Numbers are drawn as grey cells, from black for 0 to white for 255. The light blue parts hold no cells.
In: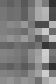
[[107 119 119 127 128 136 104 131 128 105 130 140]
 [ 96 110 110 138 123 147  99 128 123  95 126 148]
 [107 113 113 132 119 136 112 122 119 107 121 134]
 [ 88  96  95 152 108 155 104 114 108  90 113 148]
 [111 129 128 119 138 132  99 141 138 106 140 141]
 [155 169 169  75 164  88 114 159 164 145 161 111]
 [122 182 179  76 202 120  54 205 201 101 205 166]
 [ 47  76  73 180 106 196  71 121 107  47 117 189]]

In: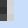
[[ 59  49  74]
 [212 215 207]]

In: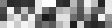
[[127  73  58 206]
 [ 41 242 190 245]
 [ 46  76 228 203]
 [ 54 195 122 243]
 [ 48  89 239 225]
 [231 229 106  85]
 [253 110  25 113]
 [252  68  44  89]
 [ 51 176 225 180]
 [ 42 193 225 216]
 [185 152 110  31]
 [ 96  84  78 212]
 [238 199 130  54]
 [191 102  56  40]
 [ 36 100 242  52]
 [230 233 149 122]]

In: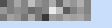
[[ 81 152 120]
 [126 126 161]
 [166 141 149]
 [133 134 119]
 [190 106 168]
 [147 119 119]
 [133 133  57]
 [171 234 157]
 [106 190 146]
 [167  91 169]
 [150 128 160]
 [176 152 167]
 [132 132 142]]

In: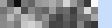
[[160 115 136 139]
 [ 82 143 183 148]
 [ 15 186 140 122]
 [119  79 188 198]
 [101 136 172 210]
 [151 114 117 188]
 [158  99 147 129]
 [172 153  89  68]
 [146  99  66  71]
 [212 108  98  86]
 [154  63  76  66]
 [110 125 109 133]
 [ 57 217 112  74]
 [250 129 168  55]]

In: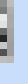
[[143 123 234 225 108  38 199  82 190]
 [188 173 168 170 163 161 157 157 186]]

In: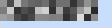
[[149 123 158]
 [ 75 203 148]
 [194  51  75]
 [119  78  56]
 [103  63  72]
 [ 98 194 137]
 [110 209 135]
 [ 63  50 127]
 [112 160 129]
 [112  59  48]
 [ 53  86  75]
 [ 98 153 218]
 [146 193  47]
 [110  41 139]]
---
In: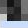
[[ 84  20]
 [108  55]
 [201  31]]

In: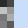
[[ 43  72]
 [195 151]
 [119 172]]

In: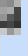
[[146 138]
 [163 170]
 [147  89]]

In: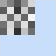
[[164 127]
 [ 93 231]
 [213 109]]

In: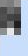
[[132 125]
 [ 75 105]
 [ 81  68]]

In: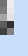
[[114 237]
 [124 232]
 [165 225]]
